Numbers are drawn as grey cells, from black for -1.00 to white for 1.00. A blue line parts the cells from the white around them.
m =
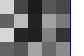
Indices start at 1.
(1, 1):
0.66
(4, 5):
0.10
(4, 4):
-0.17
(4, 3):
0.28
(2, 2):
0.48
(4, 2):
-0.32

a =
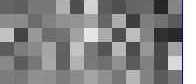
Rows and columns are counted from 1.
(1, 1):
-0.21
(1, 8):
-0.27
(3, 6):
0.27
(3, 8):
0.34
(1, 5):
0.38
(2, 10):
-0.51
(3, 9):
-0.38
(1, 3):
-0.06
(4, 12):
-0.42
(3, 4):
-0.14
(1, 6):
-0.39
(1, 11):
-0.19
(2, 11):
-0.01
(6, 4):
0.12
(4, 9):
0.44
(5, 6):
0.39
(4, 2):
-0.03
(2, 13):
-0.29
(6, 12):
-0.29
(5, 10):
-0.29
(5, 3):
-0.06
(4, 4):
0.29
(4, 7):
-0.06
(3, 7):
0.79
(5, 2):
-0.27

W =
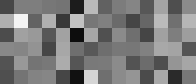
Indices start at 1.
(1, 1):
-0.44
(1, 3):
-0.01
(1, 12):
0.29
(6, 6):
-0.87
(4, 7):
-0.31
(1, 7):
0.46
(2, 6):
0.52
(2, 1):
0.37
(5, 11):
-0.15
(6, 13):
-0.67
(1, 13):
-0.39
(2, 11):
-0.20
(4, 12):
0.32
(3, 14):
0.24
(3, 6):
-0.90
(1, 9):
-0.03
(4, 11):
0.01
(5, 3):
-0.09
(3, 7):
0.31
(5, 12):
-0.39
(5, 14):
0.30
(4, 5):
0.31
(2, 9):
-0.17
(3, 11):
-0.46

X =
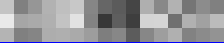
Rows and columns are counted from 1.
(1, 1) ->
0.54
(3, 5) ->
0.37
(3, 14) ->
0.02
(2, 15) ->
0.26
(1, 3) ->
0.18
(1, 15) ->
0.10
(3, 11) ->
0.06
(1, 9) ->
-0.29
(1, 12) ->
0.07
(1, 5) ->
0.50
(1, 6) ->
0.57
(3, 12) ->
0.24
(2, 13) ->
-0.12
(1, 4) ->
0.40
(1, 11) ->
0.37
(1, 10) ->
-0.46

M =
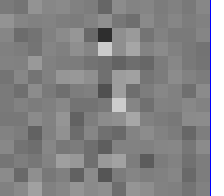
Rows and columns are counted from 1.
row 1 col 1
-0.04
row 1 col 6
0.01
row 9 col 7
-0.01
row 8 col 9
0.60
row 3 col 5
0.09
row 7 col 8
-0.37
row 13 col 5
0.00
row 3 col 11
-0.09
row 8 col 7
-0.10
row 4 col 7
0.04
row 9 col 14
0.09
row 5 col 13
0.06
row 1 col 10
0.03
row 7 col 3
0.10
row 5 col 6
-0.03
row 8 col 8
-0.05
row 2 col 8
0.12
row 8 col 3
-0.03
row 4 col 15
-0.10
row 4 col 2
-0.02
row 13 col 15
-0.02
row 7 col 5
-0.13
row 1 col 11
0.04
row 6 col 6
0.19
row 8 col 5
0.07
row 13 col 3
0.12
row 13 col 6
-0.24
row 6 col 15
-0.03
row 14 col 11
0.11
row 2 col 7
0.03
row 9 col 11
0.01
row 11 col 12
0.05
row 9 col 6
-0.23
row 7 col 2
-0.13
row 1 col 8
-0.20

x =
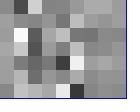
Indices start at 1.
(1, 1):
0.09
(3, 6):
-0.07
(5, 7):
0.24
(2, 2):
0.09
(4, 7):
0.07
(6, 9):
0.15
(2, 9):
0.24
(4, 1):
0.31
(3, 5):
0.49
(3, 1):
0.22
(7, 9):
0.09
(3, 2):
0.96
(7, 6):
-0.56
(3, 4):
0.30
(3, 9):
0.07
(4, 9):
0.18
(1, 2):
-0.41
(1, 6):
0.20
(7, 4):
0.31

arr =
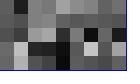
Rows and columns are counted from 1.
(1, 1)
-0.27
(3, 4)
0.30
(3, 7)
-0.89
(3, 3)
0.21
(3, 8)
-0.20
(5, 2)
0.38
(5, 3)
-0.36
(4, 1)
-0.17
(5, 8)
-0.43
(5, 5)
-0.91
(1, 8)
-0.23
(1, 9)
-0.12
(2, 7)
-0.27
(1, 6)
0.10
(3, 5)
-0.64
